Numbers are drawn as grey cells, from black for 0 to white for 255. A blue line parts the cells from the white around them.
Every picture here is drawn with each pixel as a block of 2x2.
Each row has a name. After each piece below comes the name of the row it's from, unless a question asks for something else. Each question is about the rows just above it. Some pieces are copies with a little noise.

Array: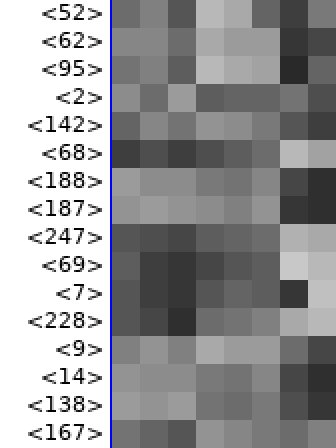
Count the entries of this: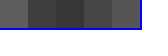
5
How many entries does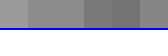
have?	6
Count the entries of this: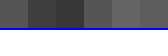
6
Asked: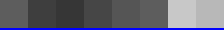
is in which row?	<69>
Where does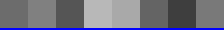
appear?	<52>
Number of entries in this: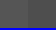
2

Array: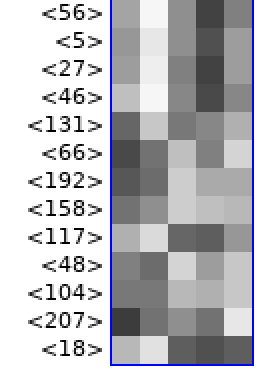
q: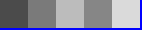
<66>
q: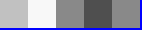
<46>
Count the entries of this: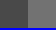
2

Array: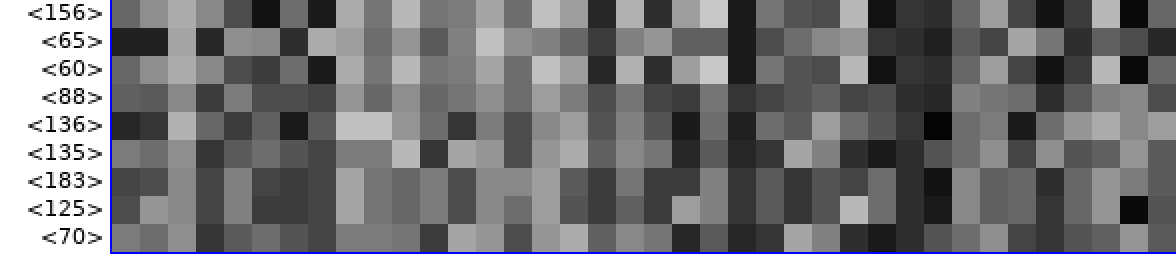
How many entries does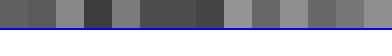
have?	14
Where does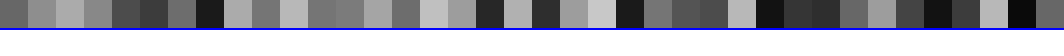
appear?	<60>
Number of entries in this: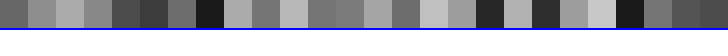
26
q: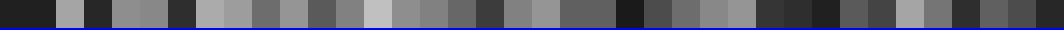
<65>

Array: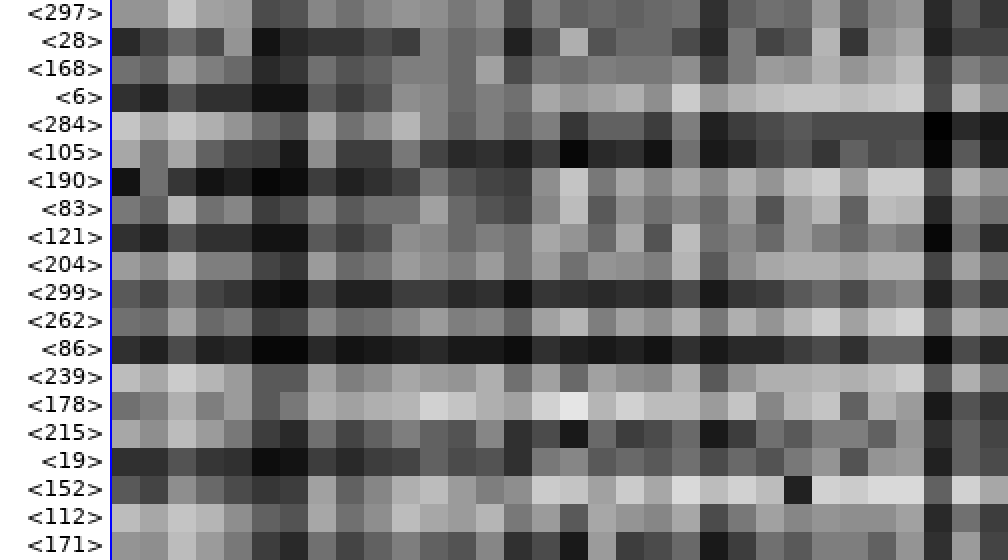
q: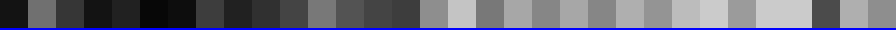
<190>
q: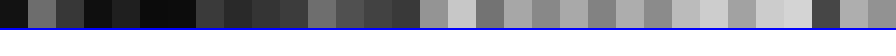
<190>
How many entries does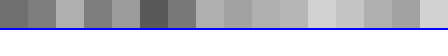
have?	16
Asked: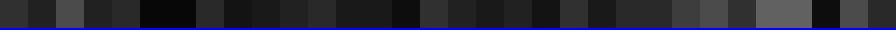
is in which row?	<86>
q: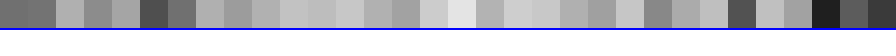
<178>
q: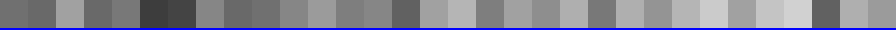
<262>

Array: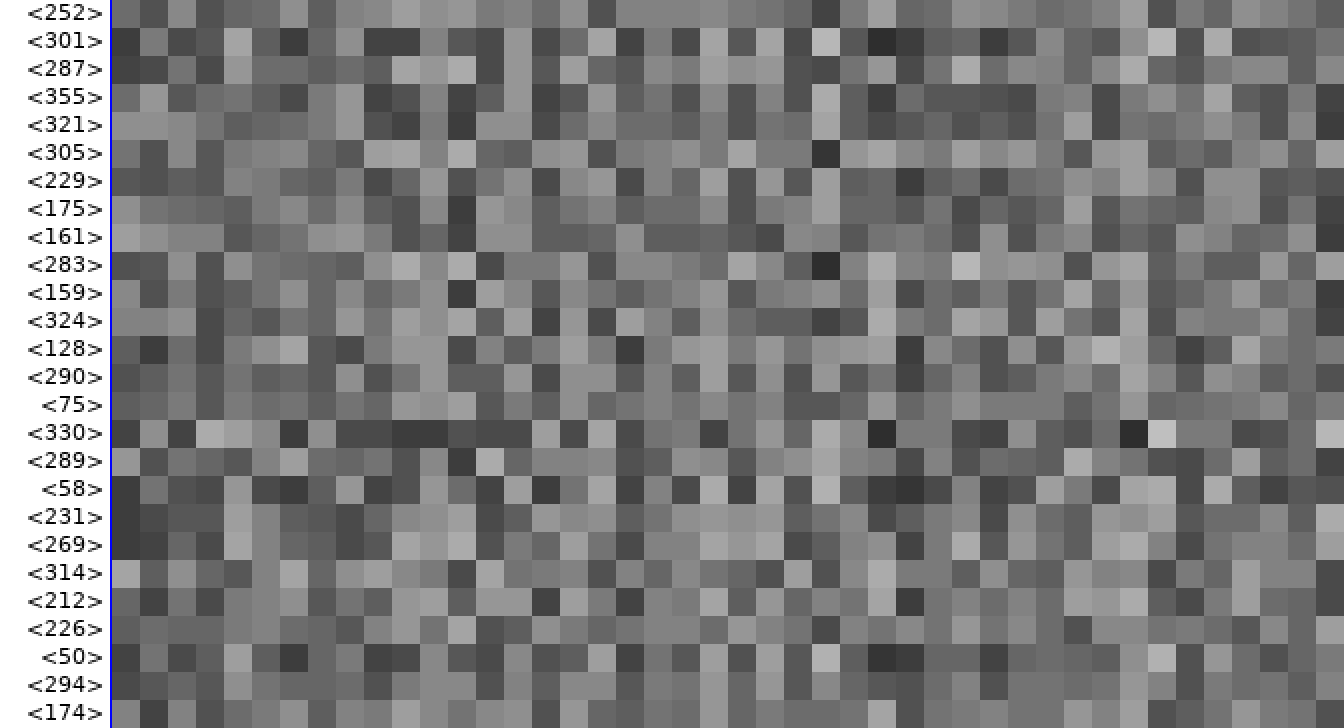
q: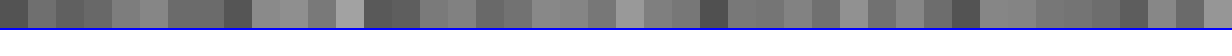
<226>
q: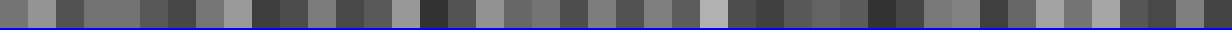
<355>
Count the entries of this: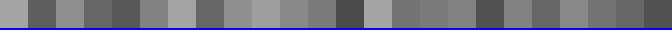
24
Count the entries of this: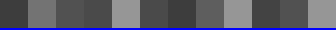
12

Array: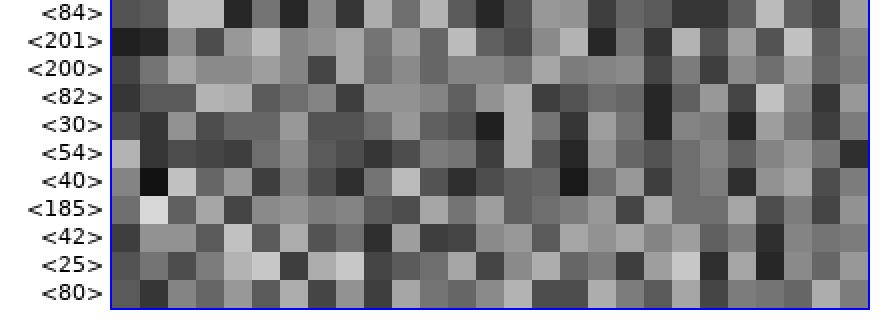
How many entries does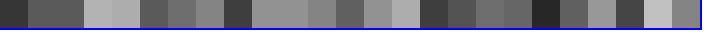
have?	25
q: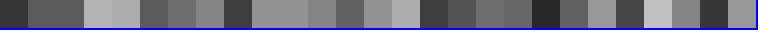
<82>
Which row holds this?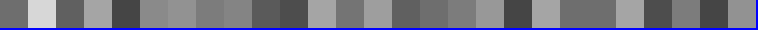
<185>
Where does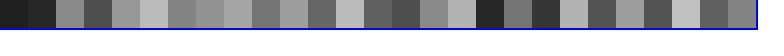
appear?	<201>
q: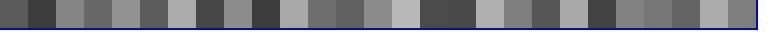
<80>

